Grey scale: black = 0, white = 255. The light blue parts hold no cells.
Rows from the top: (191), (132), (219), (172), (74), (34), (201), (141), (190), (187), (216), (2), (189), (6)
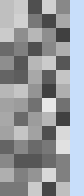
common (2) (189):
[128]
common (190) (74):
[183]

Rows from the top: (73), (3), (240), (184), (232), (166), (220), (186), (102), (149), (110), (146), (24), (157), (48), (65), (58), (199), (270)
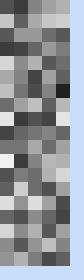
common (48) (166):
[161]
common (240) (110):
[109]
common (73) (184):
[60]
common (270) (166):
[96]
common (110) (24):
[109]

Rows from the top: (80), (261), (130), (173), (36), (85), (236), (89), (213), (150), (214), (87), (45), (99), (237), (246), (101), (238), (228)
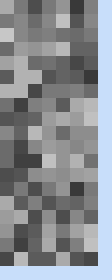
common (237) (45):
[84]
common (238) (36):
[99]
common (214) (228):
[71]
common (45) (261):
[84]
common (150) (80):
[148]

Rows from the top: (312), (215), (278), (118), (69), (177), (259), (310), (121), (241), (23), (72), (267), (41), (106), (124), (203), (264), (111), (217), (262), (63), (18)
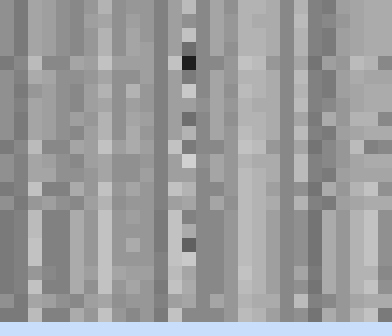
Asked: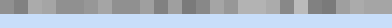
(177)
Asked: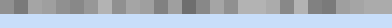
(118)
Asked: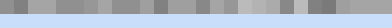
(267)
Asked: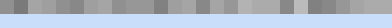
(63)
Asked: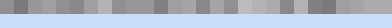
(106)

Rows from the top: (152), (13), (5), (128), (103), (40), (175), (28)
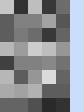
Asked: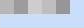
(128)
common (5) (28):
[100]
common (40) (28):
[100]
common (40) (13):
[93]
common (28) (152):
[50]

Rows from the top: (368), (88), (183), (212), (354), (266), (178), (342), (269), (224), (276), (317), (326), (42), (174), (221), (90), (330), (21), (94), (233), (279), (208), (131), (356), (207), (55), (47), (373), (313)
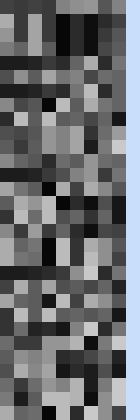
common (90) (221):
[100]
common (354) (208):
[100]
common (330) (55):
[172]
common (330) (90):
[100]

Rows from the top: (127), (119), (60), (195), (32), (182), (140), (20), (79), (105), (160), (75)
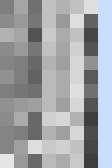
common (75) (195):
[153]
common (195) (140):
[118]
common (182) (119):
[98]
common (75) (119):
[153]

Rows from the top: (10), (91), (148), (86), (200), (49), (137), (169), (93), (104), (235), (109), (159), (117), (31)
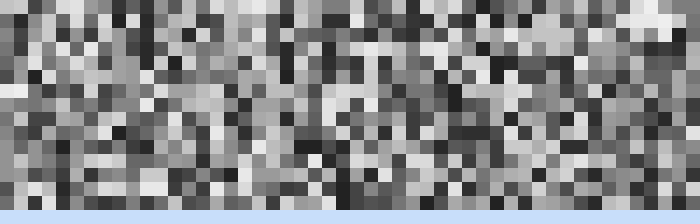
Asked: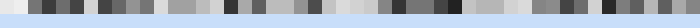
(137)
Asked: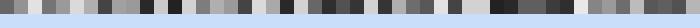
(200)

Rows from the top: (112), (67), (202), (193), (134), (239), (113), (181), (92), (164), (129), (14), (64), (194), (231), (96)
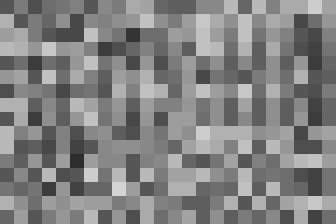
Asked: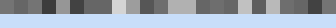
(194)
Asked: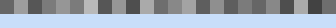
(96)
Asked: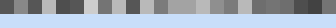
(64)
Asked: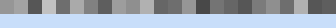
(239)
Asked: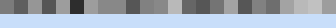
(14)

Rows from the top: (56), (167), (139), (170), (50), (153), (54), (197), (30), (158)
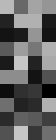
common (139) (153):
[19]
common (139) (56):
[149]
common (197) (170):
[177]
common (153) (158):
[82]
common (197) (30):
[42]

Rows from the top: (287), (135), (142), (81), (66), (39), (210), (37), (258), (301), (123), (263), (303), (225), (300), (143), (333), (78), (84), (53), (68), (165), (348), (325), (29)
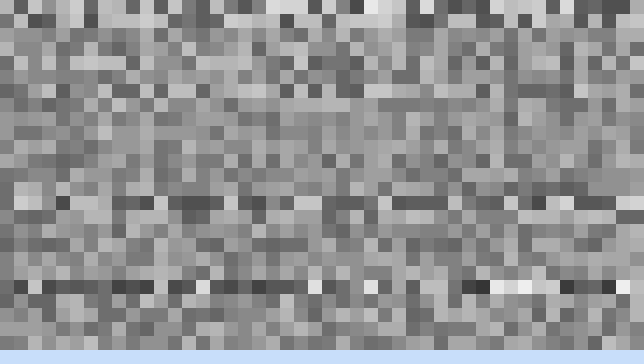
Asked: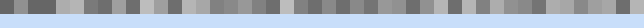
(165)
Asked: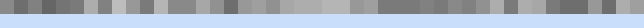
(37)

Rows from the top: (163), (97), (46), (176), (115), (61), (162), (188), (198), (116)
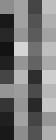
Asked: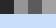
(46)
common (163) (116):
[141]

